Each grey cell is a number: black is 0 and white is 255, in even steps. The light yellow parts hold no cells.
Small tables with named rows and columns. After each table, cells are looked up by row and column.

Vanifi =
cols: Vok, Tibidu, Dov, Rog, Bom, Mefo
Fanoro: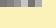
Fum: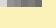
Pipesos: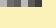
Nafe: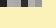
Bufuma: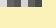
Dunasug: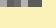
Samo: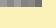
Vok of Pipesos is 183
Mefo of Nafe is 153
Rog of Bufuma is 213
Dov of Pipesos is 94
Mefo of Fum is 111
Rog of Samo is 130
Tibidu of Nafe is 172
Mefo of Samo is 113
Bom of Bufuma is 97
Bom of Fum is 124
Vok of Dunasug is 169
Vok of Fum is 218

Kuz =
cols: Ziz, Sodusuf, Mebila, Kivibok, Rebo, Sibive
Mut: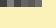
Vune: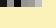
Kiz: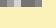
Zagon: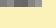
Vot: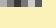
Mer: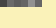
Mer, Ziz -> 68
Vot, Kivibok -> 119
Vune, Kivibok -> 148
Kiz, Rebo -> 115
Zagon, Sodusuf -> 141
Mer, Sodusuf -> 106
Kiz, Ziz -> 124
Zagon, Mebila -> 105
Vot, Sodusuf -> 121
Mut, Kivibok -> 99
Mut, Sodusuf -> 127
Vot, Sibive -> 90

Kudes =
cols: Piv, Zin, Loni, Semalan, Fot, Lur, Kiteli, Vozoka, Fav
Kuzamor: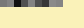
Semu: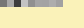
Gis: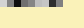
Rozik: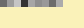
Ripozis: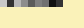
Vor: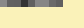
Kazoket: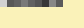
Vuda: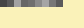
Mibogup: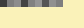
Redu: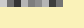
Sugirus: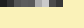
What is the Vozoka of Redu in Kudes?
61
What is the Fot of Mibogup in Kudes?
129
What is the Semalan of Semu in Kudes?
195
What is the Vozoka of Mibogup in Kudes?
144
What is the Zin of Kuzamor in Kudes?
131
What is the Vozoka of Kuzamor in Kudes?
138
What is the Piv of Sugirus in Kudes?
30
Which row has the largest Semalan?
Semu

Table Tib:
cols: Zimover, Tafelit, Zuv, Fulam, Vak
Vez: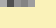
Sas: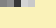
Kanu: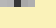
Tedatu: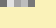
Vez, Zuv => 147
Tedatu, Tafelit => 226
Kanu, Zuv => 55
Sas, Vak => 201
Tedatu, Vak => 120
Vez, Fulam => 132
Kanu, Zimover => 183
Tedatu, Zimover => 113
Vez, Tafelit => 80
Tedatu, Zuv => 164
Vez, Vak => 158
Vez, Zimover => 172
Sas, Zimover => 130
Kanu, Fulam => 168
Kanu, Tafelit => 180
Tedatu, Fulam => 189
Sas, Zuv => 55
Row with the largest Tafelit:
Tedatu

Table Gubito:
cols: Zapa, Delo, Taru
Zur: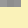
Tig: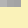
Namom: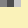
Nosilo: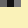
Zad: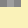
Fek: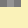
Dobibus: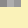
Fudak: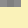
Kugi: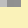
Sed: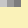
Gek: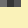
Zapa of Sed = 199
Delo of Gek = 54
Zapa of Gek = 111
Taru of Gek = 84
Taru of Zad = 135
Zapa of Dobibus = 138
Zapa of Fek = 120
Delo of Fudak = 128
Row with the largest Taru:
Namom

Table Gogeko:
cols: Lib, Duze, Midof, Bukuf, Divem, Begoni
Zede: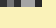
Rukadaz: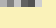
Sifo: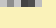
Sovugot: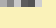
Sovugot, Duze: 132
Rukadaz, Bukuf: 98
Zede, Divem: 165
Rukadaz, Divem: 82
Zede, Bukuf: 165
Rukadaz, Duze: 128
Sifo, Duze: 141
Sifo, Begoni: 190
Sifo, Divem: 79
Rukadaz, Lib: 178
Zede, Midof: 48
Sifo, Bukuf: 67
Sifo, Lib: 197
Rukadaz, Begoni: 207
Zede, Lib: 51
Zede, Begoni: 41
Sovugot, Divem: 83
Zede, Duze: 118
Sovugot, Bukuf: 93
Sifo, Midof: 199

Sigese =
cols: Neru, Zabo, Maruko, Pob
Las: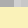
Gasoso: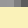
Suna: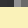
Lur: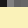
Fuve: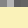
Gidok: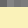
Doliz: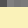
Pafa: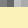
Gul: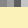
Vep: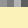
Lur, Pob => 104
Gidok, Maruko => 119
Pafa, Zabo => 104
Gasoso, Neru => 152
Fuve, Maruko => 96
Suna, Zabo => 49
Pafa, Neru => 128
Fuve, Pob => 101
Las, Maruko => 208
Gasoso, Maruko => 127
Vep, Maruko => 180
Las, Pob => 199
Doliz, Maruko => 119
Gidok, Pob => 125
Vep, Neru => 149
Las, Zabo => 173
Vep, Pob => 94
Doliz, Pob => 123

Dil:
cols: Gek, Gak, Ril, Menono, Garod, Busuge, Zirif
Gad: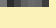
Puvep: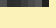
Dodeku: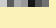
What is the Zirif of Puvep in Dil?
33
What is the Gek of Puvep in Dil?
80
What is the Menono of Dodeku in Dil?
153
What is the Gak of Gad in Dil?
46
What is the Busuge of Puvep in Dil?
87
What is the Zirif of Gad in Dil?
62
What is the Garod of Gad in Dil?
106

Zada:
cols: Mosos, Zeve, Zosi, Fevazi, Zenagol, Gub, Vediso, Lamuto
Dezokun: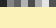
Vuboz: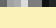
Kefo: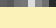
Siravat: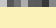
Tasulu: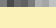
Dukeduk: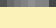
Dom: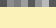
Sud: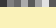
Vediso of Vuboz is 17
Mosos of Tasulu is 126
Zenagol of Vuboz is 125
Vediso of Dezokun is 228
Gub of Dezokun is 173
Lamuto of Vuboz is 38
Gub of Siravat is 91
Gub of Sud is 163
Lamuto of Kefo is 43
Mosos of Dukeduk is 83
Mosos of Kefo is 97

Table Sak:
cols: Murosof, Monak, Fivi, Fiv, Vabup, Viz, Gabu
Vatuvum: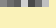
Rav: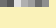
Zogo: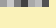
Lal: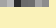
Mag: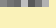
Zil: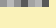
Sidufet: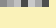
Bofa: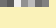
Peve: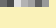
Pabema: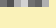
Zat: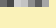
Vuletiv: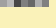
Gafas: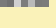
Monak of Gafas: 113
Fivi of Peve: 224
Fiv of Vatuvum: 208
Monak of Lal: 185
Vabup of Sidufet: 201
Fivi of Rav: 225
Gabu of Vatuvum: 192
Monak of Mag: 116
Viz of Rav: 108
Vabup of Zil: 163
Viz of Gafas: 121
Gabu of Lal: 141
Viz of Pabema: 99
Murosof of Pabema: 116
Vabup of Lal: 110
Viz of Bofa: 109

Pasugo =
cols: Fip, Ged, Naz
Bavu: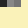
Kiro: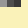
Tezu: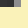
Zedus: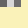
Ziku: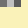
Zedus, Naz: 110
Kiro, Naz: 56
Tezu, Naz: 142
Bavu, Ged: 135
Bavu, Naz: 116
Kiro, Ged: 78
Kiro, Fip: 151
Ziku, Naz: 91
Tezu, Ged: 49
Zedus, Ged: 216
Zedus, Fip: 100
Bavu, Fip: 36
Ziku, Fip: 112
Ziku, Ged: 192
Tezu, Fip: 52

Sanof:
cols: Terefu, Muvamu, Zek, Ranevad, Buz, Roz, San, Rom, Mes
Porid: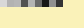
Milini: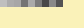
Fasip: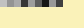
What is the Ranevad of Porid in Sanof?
81
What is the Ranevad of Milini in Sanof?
116
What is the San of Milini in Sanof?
72
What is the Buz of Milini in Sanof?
170
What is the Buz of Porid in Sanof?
179
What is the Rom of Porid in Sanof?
144
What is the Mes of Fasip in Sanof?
63
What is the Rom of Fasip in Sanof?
152
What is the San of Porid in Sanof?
23
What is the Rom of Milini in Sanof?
137
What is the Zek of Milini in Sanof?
167
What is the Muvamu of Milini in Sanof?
172
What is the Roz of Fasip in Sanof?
92
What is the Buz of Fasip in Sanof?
157
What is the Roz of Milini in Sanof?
123
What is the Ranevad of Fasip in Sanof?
54
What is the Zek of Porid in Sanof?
182
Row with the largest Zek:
Porid

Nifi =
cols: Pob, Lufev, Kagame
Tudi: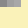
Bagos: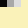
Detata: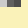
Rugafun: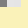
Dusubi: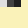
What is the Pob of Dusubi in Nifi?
223
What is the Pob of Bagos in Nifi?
7
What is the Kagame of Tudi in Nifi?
168
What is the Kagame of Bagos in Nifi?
221
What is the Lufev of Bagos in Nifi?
168
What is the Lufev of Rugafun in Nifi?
230
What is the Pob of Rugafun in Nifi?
126

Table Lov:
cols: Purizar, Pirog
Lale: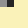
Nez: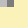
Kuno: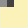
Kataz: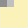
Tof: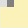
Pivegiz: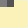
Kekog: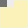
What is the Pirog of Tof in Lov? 128
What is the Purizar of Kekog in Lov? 113
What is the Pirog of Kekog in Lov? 237
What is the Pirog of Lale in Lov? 37
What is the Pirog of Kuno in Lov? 66
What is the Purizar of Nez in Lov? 190

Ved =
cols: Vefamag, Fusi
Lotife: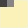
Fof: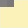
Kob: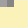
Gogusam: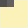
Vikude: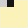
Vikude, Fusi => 20
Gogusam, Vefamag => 80
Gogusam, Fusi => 97
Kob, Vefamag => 160
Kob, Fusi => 133
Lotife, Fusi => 134
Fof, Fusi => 121
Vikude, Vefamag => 207
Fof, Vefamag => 128
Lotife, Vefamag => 65

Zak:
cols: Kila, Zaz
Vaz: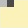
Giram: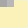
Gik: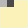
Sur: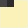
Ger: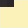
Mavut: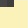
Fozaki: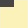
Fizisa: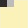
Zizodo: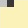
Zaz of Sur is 44
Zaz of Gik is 74
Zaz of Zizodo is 56
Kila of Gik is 184
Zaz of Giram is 184
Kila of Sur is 70
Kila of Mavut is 71

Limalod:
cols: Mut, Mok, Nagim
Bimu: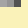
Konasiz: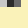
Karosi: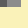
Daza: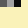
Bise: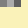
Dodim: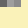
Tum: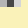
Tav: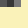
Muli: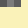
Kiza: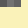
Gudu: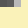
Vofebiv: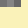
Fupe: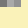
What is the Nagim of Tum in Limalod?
214
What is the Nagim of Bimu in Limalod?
82
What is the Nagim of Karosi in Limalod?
140
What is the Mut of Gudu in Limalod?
85
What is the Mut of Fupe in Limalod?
118
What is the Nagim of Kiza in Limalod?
98
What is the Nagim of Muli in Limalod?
93
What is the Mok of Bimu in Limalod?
148
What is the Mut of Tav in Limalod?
86
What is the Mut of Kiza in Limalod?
88
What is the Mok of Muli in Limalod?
124
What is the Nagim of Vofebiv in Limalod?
103
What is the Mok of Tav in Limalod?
55
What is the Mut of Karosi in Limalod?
92
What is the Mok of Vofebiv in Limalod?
133
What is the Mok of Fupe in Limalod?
169
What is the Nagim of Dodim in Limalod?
139
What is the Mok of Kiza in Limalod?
114

